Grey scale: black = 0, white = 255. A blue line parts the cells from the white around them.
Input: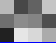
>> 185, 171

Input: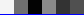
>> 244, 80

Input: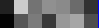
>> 33, 78

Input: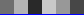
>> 111, 71

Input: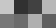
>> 199, 95

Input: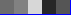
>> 108, 85

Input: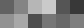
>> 98, 126
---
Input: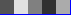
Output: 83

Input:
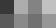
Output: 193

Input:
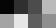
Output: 186

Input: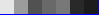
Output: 81

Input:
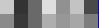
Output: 105

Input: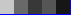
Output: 200
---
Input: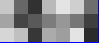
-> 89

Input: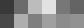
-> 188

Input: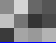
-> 52

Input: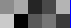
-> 37

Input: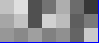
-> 80

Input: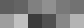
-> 128

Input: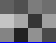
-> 53

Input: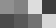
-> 221

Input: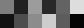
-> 156

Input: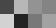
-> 147
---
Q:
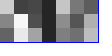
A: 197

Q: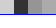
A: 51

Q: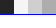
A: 245

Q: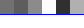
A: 252

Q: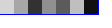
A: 91

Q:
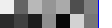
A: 170
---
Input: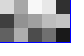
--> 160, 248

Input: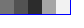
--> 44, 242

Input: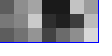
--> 46, 216

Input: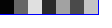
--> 42, 224

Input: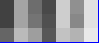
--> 80, 233

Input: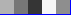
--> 53, 246
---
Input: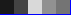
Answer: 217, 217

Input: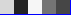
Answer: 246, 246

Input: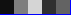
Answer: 213, 213

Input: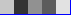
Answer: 145, 226

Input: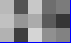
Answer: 171, 213

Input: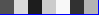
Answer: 204, 248
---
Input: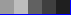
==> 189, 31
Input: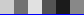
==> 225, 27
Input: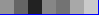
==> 202, 34
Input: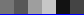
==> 199, 18
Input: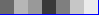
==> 235, 57
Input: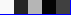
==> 249, 4
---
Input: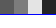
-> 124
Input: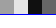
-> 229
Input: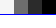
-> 109
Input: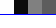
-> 11
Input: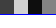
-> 209
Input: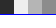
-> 239
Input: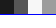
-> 86
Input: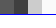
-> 63
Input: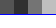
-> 48
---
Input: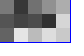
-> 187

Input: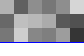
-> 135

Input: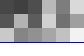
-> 145

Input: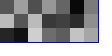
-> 207

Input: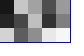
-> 142

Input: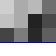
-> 40

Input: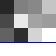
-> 212

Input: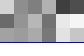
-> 170
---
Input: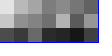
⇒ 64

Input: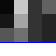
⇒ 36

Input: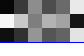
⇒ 227

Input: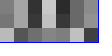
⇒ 64

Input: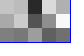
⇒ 112

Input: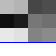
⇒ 139
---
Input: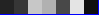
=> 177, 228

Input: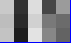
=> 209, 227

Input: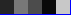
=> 76, 200

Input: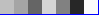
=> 213, 251

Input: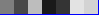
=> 26, 227

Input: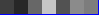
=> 198, 198

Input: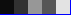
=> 151, 227

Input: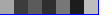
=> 47, 189
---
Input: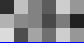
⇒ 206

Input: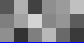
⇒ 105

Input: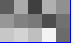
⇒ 243

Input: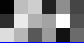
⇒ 18

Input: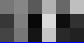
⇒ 41

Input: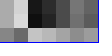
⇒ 141

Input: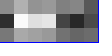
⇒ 102

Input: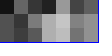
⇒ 115
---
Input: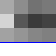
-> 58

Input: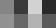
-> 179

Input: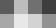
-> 211

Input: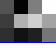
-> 207

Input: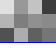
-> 144

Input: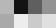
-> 203

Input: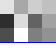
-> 99

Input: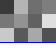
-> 97
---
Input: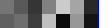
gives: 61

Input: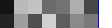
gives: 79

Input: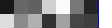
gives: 176

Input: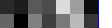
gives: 129

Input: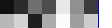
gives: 31

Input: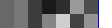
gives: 60

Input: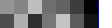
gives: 47
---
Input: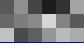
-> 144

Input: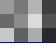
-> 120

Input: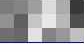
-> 132

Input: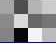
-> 78

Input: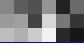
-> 93

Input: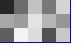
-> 108

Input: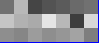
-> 184
